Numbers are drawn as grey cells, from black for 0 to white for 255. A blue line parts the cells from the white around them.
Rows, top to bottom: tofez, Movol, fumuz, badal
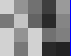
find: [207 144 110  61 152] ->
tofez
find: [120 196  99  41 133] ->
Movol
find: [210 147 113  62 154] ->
tofez

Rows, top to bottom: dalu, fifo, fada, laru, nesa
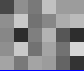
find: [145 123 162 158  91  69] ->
nesa
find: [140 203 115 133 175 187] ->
fifo
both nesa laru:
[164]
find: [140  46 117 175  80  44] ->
fada

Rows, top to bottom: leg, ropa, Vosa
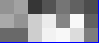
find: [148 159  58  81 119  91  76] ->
leg
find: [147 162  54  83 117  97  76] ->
leg
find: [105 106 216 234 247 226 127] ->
Vosa
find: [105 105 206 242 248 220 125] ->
Vosa

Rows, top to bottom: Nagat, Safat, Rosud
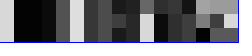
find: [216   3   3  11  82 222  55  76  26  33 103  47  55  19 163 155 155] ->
Nagat
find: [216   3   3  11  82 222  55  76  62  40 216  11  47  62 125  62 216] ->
Safat
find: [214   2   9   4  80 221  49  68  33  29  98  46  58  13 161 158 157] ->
Nagat

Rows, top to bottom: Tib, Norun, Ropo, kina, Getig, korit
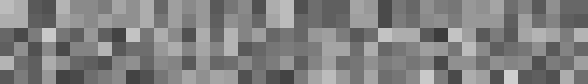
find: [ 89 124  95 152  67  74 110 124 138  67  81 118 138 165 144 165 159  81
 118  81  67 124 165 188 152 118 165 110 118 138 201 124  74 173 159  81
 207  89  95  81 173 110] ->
korit
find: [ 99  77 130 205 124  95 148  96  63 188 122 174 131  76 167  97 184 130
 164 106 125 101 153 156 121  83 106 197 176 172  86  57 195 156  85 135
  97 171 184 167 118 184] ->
Ropo

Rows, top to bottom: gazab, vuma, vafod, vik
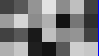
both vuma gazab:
[140]
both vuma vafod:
[140]
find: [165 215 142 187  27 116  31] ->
vuma
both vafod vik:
[88]
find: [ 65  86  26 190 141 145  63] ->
vafod
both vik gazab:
[88]

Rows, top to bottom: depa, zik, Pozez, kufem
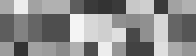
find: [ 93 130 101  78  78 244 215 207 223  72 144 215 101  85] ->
Pozez
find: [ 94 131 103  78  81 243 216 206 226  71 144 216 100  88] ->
Pozez
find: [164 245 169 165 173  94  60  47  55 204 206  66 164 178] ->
depa
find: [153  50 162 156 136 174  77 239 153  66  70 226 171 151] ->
kufem
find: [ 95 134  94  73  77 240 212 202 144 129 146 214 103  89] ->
zik

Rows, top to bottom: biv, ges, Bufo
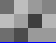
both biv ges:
[190]
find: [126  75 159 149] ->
Bufo
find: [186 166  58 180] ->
ges
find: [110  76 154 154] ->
Bufo

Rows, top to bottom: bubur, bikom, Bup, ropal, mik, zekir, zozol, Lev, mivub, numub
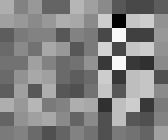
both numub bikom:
[160]
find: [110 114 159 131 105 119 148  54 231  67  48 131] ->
mik
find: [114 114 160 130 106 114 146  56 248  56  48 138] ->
mik
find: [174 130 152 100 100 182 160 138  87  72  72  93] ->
bubur
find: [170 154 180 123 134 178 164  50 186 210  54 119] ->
Lev

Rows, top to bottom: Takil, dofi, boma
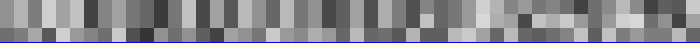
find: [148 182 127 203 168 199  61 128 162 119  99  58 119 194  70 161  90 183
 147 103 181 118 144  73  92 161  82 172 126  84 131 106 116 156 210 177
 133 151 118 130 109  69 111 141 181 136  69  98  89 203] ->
Takil
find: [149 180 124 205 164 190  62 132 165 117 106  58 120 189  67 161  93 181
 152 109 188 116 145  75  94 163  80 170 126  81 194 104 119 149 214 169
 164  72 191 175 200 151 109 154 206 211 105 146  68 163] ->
dofi
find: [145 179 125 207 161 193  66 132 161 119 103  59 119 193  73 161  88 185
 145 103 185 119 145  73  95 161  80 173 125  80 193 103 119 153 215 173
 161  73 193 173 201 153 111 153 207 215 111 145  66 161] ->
dofi

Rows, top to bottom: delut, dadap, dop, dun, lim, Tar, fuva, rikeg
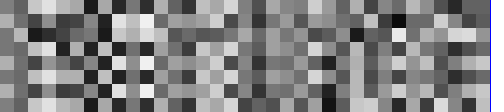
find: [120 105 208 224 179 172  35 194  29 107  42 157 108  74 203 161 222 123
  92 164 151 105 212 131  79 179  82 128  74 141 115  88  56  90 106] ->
Tar
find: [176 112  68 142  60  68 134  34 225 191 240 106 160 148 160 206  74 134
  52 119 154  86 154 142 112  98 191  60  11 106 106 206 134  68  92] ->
dadap
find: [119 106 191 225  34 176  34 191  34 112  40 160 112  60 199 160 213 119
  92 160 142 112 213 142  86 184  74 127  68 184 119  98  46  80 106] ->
dun
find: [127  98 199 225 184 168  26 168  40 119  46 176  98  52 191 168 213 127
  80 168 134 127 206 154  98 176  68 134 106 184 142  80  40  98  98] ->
delut
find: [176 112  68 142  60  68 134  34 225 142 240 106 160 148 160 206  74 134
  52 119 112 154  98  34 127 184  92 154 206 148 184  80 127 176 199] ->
fuva

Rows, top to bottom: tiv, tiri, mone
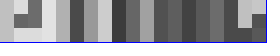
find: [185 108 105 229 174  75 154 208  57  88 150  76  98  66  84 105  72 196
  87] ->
tiri
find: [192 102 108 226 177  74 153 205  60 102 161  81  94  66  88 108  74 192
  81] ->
tiri
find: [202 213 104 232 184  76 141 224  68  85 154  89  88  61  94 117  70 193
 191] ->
tiv
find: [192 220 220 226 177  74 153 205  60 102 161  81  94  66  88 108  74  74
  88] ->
mone

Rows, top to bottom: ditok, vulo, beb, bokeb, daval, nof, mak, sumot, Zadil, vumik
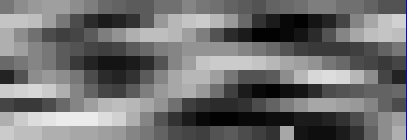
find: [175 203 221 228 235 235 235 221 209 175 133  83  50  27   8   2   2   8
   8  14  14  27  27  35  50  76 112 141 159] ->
Zadil
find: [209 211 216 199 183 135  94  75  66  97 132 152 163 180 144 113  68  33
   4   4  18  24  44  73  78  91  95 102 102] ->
mak
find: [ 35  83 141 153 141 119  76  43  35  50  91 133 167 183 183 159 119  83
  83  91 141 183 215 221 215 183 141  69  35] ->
nof
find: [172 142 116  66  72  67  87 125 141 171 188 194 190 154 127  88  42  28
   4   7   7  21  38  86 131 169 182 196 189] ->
beb

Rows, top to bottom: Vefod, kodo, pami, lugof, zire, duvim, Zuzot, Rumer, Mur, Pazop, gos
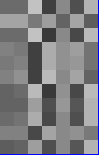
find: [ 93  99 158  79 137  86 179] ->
gos
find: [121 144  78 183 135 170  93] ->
duvim
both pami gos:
[137]

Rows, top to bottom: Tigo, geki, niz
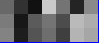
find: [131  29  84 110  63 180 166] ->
niz
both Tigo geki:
[116]

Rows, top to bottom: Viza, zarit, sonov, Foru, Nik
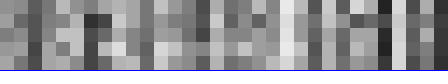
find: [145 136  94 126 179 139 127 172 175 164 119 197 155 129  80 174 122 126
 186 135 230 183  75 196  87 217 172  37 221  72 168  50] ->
Viza
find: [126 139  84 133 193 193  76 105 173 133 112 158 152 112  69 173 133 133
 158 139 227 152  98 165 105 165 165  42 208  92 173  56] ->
sonov
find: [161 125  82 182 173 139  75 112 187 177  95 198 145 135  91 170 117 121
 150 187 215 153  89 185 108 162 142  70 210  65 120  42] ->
Nik
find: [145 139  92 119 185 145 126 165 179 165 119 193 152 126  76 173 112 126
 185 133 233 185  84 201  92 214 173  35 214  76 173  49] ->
Viza
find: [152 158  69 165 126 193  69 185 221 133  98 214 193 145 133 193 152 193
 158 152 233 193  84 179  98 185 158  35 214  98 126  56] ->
Foru
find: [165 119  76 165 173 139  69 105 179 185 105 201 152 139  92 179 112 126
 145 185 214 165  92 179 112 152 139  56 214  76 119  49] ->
Nik
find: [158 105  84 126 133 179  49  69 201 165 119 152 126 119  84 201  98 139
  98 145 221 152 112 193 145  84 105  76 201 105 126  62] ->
zarit

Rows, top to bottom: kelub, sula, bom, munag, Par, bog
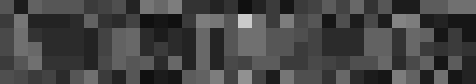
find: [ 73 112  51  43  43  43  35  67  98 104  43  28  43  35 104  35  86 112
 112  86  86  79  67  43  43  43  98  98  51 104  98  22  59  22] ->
bom
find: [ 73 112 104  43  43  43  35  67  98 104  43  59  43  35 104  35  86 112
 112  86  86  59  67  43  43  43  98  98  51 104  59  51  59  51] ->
munag
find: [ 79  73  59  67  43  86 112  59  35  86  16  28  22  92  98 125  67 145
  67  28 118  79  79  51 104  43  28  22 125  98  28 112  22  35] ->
bog

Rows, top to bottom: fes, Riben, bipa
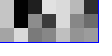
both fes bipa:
[218]
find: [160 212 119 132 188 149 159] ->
bipa
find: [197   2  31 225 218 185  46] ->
fes

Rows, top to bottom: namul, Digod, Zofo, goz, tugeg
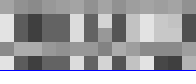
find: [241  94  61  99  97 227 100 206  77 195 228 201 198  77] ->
Digod
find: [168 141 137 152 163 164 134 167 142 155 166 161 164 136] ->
namul
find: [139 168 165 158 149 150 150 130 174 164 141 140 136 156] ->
goz
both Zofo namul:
[152]
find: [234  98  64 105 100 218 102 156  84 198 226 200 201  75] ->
Zofo

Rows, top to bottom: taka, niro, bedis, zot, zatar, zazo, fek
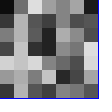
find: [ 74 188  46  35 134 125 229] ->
zot
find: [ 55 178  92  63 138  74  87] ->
niro
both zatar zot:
[196]
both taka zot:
[222]
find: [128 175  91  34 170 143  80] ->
bedis

